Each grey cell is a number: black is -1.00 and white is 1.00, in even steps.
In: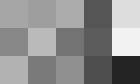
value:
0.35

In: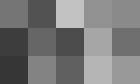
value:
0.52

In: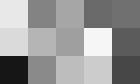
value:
0.30

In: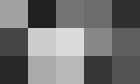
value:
-0.09

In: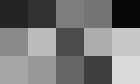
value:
-0.02

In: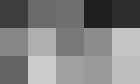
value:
-0.12

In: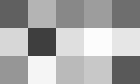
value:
0.07
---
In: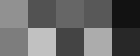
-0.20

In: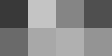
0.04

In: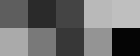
-0.47

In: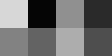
0.13

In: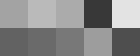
0.34

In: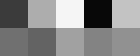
0.92

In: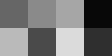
0.30
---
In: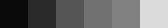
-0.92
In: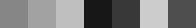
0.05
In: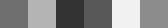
-0.13
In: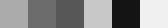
0.34
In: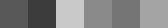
-0.31
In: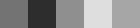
-0.10
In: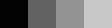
-0.98
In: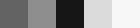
-0.22
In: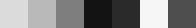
0.72
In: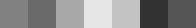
0.01
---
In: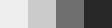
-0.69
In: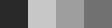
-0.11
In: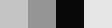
0.80
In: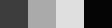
-0.96
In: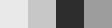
0.23
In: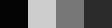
-0.66
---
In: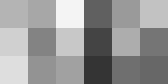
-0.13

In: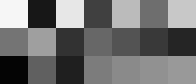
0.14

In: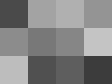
-0.26

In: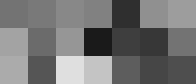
-0.45

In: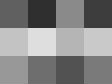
-0.36

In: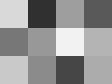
-0.45

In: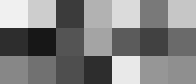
0.18
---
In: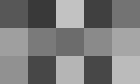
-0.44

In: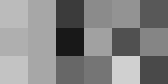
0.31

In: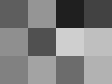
0.28

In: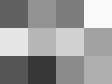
-0.58

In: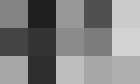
-0.65

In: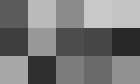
-0.63

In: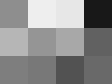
-0.06

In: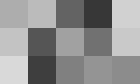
-0.51

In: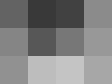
0.48
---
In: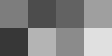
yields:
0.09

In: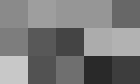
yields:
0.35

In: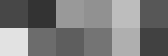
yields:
0.37

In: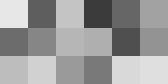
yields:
-0.38

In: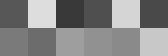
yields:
0.08

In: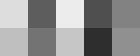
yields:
-0.64

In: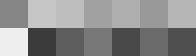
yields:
-0.16
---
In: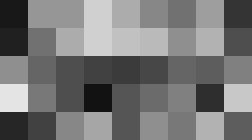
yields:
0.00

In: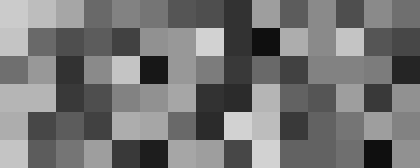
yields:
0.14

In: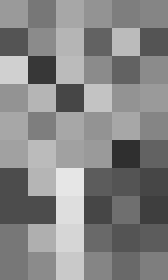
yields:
-0.51

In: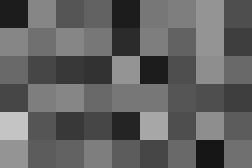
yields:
-0.51

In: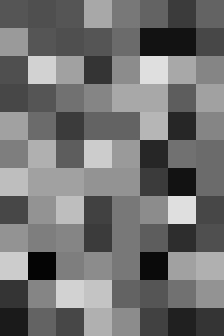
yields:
0.38

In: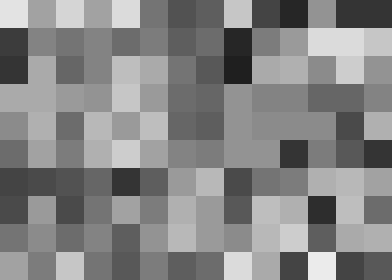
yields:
-0.15
